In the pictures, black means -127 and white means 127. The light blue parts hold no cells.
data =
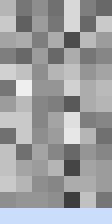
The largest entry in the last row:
65
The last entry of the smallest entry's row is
-9
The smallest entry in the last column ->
-23
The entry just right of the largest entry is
21
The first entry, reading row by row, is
52
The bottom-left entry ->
14
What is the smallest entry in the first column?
-15
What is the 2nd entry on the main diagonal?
-31
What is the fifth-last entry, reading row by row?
21
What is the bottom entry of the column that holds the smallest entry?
-65
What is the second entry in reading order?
-9
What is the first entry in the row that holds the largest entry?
-9
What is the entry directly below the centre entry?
36
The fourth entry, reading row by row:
-15
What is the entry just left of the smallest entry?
14
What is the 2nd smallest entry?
-58
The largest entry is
111
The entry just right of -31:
28
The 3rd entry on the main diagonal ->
-2
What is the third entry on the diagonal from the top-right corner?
-51
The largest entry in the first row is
88
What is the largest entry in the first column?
81
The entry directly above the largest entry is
65
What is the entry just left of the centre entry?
6
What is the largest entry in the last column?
73

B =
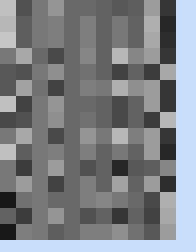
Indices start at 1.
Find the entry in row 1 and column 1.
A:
63
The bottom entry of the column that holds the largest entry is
-103
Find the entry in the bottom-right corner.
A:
28
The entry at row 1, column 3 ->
-8
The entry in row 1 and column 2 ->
-46
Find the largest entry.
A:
70
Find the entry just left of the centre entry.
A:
-22
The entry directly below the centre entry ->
21
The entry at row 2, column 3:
-8
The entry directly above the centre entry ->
-22
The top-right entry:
-73

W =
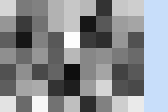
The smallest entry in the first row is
-76
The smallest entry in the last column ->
-54
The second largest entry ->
119
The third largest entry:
106
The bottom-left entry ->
99
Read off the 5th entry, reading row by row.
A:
71
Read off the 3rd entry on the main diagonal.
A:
1
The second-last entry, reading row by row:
78
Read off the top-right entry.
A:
78
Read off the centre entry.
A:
56
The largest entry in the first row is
86
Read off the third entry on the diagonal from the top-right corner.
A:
-82
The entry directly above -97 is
-113
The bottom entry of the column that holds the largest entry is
63
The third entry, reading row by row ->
1
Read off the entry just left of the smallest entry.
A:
-27
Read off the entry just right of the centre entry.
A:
7
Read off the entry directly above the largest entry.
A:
71
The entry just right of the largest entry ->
-69
